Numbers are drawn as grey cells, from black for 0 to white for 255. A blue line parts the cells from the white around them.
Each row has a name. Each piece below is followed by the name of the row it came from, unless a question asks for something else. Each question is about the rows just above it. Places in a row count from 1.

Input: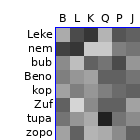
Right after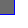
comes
[97]
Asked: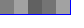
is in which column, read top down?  B
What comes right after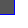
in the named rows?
[97]
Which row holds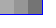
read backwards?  tupa

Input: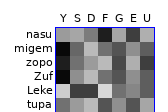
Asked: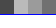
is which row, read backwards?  zopo
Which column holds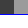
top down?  S

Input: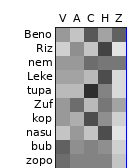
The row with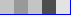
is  nasu
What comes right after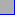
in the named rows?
[77]
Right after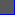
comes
[163]
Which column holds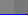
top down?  H

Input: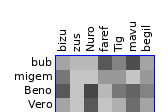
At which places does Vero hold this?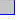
2 4
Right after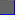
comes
[131]
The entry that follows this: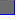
[164]
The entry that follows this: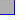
[109]
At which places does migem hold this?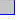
2 3 6
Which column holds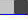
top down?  Nuro

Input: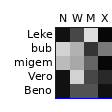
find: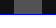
Beno
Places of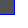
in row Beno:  2 3

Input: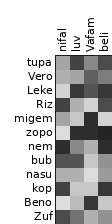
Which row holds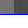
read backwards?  Zuf
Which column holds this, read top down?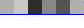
luv
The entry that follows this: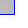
[55]
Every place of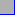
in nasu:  1 2
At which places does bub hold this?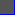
1 2
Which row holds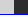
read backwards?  migem
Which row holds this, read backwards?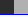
nem

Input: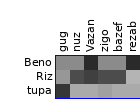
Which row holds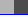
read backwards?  Riz
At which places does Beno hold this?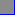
1 2 4 5
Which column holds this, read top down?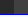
Vazan
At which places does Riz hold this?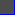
2 4 5
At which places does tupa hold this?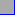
2 3 5 6
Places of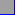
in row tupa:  4

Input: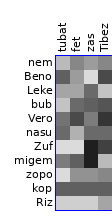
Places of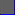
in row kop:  1 2 3 4
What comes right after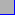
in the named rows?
[106]
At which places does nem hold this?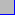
1
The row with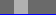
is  nasu
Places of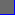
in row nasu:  1 3 4
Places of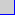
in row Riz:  1 2 3

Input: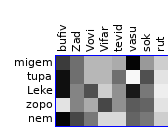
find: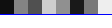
Leke
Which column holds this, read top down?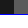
vasu
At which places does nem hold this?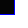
1
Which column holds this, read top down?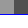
sok
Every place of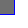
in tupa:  2 5

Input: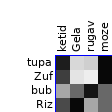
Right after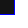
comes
[104]
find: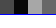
Riz
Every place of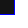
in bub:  3

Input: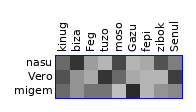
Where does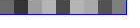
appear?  nasu
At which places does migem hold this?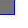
3 4
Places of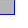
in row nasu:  4 6
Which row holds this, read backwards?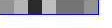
migem
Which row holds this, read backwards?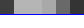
Vero
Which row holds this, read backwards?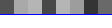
nasu
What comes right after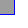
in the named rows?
[181]

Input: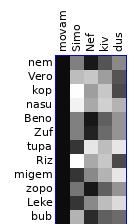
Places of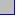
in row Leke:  4
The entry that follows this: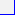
[169]
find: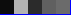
bub
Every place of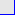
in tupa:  3 5
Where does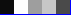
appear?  kop

